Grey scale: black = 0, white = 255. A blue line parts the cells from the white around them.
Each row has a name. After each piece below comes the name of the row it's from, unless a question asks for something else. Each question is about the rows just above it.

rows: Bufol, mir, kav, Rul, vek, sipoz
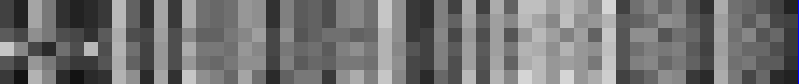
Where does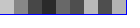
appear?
sipoz
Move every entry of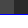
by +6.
[77 48]
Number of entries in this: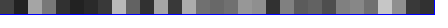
31

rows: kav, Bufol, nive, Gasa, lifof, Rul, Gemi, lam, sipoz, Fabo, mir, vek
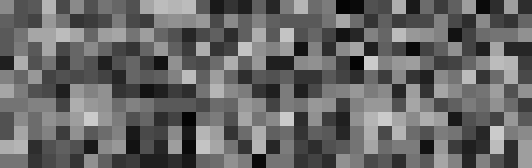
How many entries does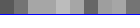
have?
10
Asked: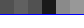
mir
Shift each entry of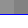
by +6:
[151 136]

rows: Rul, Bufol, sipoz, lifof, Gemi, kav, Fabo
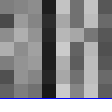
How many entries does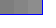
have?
3
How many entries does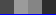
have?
4
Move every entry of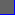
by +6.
[105]
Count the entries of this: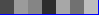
7

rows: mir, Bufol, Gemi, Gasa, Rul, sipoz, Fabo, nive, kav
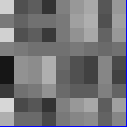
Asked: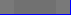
Gasa
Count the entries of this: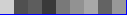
9
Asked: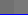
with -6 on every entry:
[107 115]
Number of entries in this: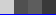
4

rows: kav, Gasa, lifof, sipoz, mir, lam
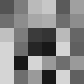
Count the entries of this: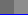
2
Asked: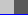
kav
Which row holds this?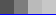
kav
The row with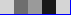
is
lam

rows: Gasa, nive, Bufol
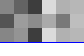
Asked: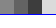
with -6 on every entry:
[128  93  55 213]
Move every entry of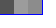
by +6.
[ 90 162 146]
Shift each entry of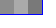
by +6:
[146 176 127]
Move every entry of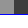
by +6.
[154  67]
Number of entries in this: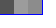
3
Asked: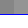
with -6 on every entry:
[128 142]

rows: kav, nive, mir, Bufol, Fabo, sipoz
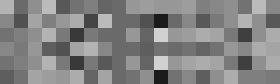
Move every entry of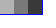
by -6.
[173 115  51]
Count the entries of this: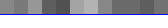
12
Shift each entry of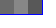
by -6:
[100 129  82]

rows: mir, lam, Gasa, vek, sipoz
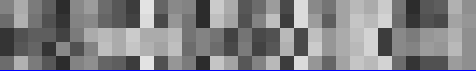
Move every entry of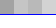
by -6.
[157 191 179 205]
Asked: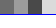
mir
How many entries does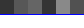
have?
6
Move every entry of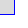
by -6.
[213]
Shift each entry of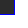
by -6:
[38]
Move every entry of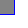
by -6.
[125]
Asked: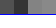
lam

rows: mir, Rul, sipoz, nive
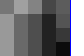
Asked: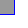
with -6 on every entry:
[147]
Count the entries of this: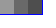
3
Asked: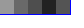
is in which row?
Rul
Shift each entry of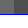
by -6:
[99 72]

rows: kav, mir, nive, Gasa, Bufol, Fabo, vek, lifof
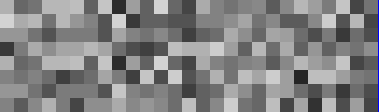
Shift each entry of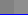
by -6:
[124 136]
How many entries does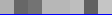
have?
8
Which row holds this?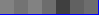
vek
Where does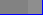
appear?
mir

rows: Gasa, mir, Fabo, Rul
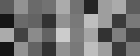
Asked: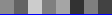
Fabo
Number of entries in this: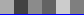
6
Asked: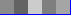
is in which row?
Fabo

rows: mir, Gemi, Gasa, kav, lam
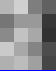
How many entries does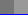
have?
2
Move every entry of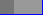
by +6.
[124 159 159]
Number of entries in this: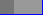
3
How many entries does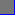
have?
1
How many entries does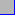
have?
1
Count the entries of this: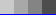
4
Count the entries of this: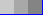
3

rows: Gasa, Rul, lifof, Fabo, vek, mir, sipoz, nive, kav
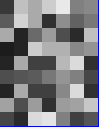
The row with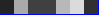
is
vek
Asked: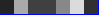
sipoz
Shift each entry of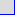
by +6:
[225]
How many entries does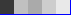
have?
5
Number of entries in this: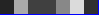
7

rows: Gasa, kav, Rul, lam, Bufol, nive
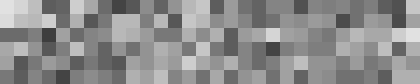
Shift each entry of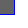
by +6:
[105]
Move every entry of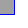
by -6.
[155]
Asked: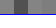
Gasa
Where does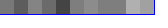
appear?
lam
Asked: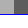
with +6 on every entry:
[182  99]
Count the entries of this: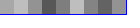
9
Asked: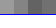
kav

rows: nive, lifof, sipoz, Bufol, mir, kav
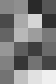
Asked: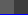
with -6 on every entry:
[88 55]
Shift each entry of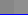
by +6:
[141 149]
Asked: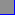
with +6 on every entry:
[149]
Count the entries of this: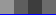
4
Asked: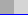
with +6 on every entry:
[176 219]
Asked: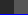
nive
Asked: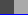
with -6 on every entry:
[ 68 164]

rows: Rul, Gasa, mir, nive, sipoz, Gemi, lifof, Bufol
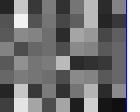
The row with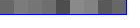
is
Gemi
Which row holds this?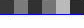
Rul
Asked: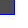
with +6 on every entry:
[83]
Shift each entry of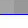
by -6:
[159 146]
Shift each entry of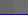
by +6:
[109 116]
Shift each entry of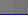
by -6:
[117 111]

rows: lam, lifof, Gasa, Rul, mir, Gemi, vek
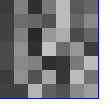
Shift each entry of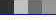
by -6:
[ 42 187 103 145]
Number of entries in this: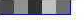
5
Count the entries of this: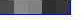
5
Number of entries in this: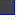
1
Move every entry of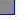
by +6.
[143]
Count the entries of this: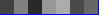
7

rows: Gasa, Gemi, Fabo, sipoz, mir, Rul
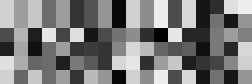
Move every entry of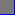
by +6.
[127]
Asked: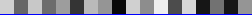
Rul
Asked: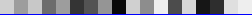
Gasa
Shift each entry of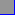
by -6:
[143]
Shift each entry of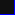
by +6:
[22]

